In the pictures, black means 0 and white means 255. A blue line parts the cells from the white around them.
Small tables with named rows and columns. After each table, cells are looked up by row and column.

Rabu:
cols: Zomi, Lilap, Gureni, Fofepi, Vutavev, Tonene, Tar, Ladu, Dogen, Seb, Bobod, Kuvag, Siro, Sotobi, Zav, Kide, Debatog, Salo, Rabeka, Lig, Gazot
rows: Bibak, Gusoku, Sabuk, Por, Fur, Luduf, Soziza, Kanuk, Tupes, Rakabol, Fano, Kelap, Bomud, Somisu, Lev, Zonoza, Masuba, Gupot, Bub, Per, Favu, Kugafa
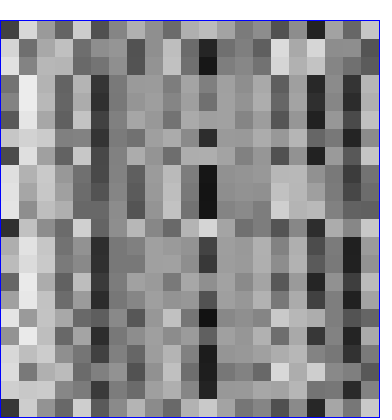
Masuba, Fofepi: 168
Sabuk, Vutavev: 105
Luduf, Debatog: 150
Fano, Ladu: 84
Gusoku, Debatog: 169
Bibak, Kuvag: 188
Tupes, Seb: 186
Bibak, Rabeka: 162
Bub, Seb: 180
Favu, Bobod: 134
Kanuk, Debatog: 146
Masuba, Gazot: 101
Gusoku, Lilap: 111
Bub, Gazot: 122
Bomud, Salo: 76
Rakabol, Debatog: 183

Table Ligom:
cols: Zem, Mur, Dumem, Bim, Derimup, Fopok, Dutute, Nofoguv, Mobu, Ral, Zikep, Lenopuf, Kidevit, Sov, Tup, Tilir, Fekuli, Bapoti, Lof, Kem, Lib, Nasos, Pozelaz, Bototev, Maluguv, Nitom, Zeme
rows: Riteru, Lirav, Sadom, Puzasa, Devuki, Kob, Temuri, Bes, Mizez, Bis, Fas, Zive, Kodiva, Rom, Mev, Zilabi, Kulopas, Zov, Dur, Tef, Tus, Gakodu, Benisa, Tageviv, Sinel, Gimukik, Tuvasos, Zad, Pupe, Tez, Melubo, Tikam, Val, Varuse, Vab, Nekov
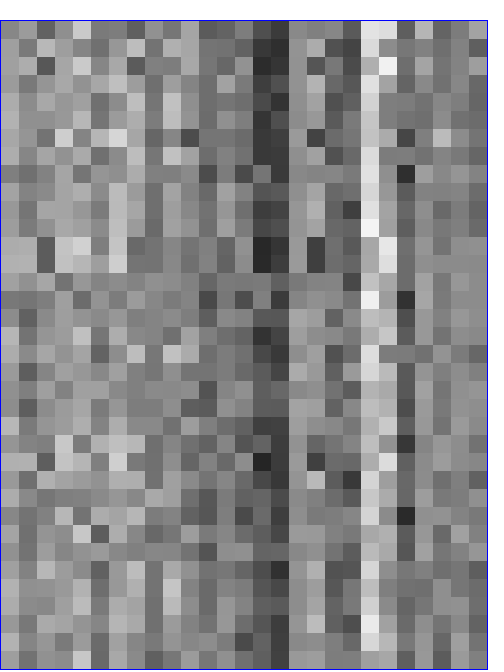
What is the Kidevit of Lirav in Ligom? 114
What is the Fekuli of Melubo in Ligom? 148
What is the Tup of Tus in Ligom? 94
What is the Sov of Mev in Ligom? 120
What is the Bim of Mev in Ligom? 115
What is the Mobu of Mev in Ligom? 144
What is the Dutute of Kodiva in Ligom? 196
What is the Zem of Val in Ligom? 172
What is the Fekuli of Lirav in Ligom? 147
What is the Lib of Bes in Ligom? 219
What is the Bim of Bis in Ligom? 164
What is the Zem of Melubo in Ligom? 160
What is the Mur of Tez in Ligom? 115
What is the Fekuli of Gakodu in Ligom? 163
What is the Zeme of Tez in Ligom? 150
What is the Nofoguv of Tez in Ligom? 128
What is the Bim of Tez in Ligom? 134
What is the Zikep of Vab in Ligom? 135
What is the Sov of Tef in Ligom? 105
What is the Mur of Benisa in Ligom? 122

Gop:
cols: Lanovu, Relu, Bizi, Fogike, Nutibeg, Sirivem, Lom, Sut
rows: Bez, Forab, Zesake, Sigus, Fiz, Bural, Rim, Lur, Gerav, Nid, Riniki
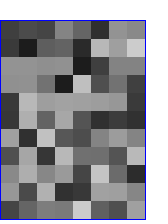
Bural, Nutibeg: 84
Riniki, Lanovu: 69
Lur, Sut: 185
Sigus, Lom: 114
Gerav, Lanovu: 137
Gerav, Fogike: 154
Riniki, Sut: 160
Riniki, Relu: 101
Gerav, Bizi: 135
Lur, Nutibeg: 112
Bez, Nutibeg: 101

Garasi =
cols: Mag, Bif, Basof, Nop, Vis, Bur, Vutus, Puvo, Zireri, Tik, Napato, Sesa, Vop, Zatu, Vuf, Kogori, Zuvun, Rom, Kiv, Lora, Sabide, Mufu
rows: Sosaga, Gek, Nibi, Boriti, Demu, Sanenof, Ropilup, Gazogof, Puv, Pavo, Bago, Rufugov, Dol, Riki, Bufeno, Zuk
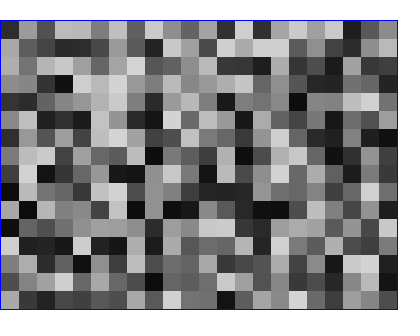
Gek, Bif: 93
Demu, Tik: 154
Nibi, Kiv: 27
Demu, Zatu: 126
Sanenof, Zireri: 21
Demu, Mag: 52
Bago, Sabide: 146
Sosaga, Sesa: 163
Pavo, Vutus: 210
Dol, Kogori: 208
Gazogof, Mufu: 64
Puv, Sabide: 123
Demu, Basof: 99
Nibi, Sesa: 186

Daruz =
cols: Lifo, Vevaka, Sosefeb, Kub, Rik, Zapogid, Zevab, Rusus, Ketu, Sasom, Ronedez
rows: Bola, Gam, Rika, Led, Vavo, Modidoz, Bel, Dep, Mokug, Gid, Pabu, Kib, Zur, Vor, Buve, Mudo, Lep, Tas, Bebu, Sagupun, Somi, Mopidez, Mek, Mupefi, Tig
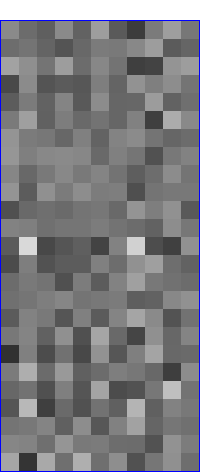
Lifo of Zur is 91
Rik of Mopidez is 81
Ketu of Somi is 119
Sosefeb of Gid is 144
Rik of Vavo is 89
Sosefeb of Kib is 112
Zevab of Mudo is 123
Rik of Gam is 104
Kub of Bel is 103

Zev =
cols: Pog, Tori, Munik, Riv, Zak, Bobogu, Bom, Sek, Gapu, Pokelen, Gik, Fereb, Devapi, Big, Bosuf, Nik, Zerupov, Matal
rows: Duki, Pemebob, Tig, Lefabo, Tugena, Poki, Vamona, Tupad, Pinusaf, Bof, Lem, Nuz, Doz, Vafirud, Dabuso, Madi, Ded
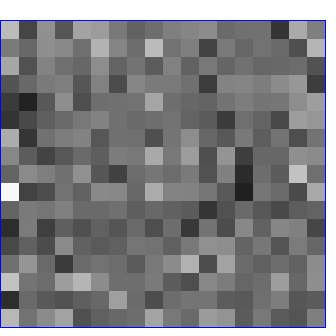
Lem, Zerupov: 93
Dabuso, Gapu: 122
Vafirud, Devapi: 162
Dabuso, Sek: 110
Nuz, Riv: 95
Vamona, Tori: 53
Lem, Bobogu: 106
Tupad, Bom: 124
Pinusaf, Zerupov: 194
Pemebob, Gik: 127
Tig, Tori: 81
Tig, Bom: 99
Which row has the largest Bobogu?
Pemebob

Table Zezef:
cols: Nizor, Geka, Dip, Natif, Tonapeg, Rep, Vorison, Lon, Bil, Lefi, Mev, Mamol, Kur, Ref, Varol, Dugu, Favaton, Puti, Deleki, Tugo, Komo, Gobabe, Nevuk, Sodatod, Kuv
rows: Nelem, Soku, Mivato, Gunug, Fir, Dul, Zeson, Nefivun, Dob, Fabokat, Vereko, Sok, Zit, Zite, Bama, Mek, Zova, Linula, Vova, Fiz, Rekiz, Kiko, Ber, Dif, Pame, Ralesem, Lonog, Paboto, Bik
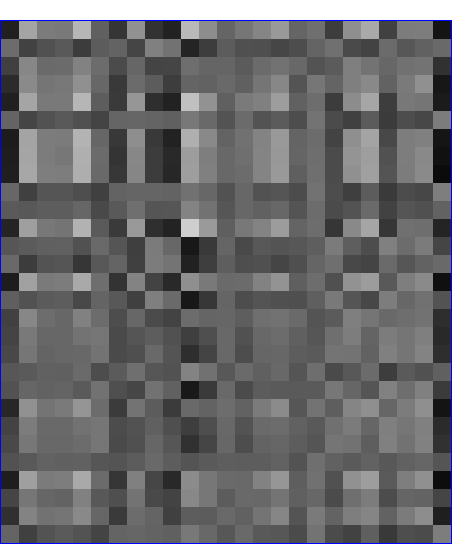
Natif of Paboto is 117
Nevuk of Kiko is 124
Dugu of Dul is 91
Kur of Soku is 92
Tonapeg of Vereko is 102
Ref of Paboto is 97
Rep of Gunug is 103
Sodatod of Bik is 75
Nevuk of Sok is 112
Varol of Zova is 111
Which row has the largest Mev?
Sok

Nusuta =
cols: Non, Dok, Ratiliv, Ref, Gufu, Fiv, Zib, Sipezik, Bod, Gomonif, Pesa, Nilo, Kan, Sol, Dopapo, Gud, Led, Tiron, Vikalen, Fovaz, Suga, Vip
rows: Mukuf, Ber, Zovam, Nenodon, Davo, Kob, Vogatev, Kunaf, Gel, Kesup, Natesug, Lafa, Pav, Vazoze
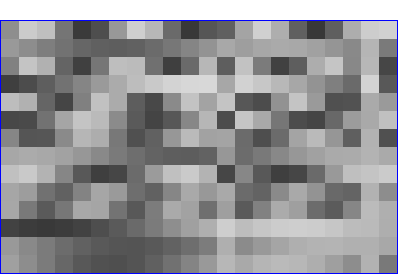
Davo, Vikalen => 80
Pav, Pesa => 110
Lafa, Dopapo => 198
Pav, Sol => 139
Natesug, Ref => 119
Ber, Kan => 168
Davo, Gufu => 128
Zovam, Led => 94
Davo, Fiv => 193
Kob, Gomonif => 87

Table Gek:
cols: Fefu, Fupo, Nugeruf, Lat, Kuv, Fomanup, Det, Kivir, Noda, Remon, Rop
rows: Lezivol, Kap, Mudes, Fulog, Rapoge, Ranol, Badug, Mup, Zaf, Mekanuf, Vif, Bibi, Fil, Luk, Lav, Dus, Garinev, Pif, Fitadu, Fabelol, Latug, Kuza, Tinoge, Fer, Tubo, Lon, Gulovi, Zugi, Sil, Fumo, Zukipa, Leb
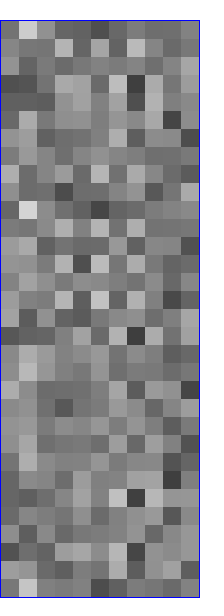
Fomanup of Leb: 77
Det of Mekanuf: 132
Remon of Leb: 106
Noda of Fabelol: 121
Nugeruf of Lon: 133
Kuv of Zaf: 106
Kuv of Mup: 133
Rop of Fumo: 151
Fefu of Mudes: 147
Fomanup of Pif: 106
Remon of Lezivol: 111
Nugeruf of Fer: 111
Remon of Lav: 104
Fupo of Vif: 212
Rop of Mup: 121
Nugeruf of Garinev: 145
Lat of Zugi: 117
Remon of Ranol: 69
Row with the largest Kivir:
Kap

